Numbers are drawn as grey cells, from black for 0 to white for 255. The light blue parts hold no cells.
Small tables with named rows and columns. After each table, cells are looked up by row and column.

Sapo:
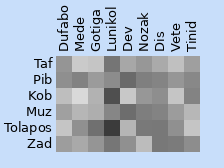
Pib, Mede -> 130
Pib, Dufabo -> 143
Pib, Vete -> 150
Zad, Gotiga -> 149
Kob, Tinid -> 131
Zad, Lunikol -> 118
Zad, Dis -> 120
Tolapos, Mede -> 144
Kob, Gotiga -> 178
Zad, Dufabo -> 157
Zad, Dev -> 144
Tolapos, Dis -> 120
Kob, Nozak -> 151
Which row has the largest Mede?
Kob

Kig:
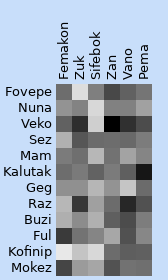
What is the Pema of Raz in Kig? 81
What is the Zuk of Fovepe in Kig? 221
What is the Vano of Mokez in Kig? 114
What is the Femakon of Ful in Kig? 58
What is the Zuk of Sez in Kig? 86
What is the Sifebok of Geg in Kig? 182
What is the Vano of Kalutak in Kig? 95
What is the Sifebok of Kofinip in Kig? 216
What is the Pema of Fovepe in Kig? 117
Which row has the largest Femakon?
Kofinip

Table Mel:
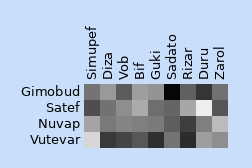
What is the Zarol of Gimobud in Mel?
113
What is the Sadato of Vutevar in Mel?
116
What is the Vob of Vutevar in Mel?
69
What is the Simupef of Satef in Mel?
78
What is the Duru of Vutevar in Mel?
158
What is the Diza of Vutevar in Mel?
57
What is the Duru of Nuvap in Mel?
127
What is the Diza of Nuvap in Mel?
121
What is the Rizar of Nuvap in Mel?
62
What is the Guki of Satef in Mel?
110
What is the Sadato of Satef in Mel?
101
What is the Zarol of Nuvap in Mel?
187
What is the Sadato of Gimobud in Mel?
6
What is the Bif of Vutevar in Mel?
87
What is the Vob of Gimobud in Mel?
91
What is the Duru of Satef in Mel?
238

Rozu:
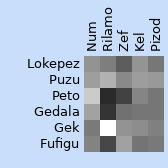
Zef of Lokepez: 93
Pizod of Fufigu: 121
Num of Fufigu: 131
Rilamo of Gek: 255
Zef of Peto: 66
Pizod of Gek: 128
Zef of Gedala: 113
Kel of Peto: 133
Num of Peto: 203
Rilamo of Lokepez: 126
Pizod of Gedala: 118
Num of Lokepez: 147
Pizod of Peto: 118
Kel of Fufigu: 116
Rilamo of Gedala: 52
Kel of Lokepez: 148
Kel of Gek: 141
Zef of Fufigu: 161

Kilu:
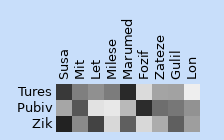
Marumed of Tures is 41
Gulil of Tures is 162
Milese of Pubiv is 232
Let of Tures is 144
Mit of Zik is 138
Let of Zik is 67
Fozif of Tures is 219
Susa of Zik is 34
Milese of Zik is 216
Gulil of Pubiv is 119
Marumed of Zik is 95
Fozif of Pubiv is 44
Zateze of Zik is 172
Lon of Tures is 238
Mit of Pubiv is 86
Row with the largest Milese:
Pubiv

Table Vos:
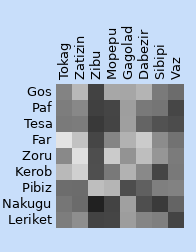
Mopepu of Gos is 167
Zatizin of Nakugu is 107
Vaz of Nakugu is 100
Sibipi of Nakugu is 58
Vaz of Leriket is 68
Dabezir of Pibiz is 96
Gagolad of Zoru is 147
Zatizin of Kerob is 208
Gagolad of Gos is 166
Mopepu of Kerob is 121
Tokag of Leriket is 125
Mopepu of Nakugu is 67
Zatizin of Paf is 136
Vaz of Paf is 70
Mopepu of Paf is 69
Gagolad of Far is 178

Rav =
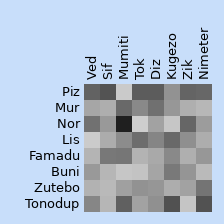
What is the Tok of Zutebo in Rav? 146
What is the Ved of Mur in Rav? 166
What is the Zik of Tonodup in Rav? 197
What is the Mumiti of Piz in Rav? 202
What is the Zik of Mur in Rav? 175
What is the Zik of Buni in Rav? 149
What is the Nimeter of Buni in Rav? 186
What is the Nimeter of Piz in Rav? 103
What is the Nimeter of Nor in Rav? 156
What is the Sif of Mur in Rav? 174
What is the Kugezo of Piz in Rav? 146
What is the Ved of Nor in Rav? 113
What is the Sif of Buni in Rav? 182
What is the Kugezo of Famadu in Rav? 137
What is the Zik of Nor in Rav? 102
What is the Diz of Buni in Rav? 165
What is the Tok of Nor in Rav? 206
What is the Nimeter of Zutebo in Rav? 116
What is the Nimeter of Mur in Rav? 183

